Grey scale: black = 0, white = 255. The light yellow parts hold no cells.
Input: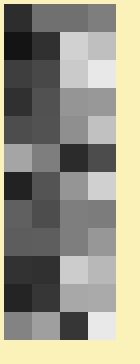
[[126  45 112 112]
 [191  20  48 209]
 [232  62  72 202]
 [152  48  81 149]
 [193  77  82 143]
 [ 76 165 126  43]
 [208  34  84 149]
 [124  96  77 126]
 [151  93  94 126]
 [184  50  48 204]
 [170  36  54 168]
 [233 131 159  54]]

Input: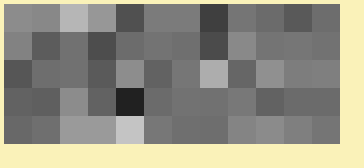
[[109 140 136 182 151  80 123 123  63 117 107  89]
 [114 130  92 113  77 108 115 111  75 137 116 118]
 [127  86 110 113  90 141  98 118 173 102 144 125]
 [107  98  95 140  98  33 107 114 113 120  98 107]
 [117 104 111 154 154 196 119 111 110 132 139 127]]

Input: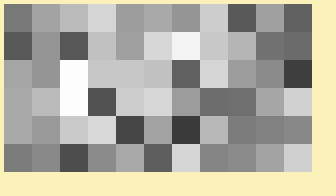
[[ 97 120 163 187 213 157 169 149 205  89 160]
 [107  89 149  87 193 160 215 243 200 181 113]
 [ 62 165 149 253 199 199 193  96 213 156 139]
 [209 169 187 253  81 204 215 156 108 111 166]
 [136 169 154 202 216  70 162  58 183 123 129]
 [208 123 137  77 139 168  94 213 133 139 163]]

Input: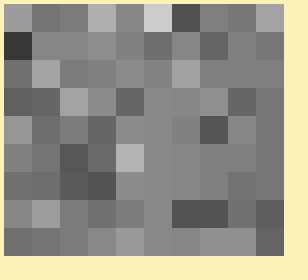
[[163 156 116 123 175 135 204  81 127 119]
 [119  56 134 134 141 129 110 134 102 127]
 [128 112 164 123 128 139 131 161 127 127]
 [119  96 102 163 140 102 136 134 143 102]
 [119 150 109 123 102 139 136 129  85 134]
 [119 129 116  87 106 179 136 134 127 127]
 [119 112 110  90  84 139 136 134 127 114]
 [ 95 134 157 123 113 124 136  82  83 113]
 [100 112 116 123 136 153 136 134 144 143]]

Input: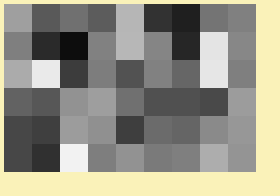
[[128 159  89 112  92 182  50  31 116]
 [135 127  42  13 129 183 133  38 228]
 [127 171 234  60 125  82 129 102 230]
 [156  98  87 146 158 112  80  80  73]
 [151  71  63 156 144  62 107 101 138]
 [148  71  48 242 126 146 122 127 173]]

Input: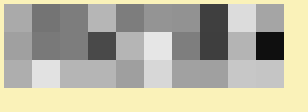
[[165 170 116 125 182 125 148 146  63 220]
 [ 15 160 121 125  73 181 230 126  62 180]
 [197 174 226 181 181 159 215 161 160 199]]

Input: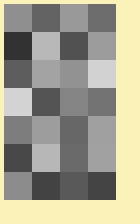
[[109 143  99 153]
 [156  50 184  81]
 [210  93 163 146]
 [114 211  84 132]
 [159 125 157 103]
 [161  72 183 106]
 [ 68 140  67  89]]

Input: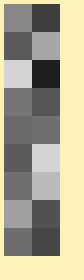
[[ 62 135]
 [166  90]
 [ 30 212]
 [ 86 117]
 [112 105]
 [212  91]
 [187 112]
 [ 82 159]
 [ 70 110]]

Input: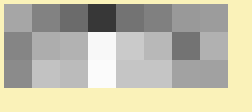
[[156 166 130 107  55 115 128 153]
 [177 133 173 178 248 202 184 115]
 [161 139 194 187 251 197 197 162]]
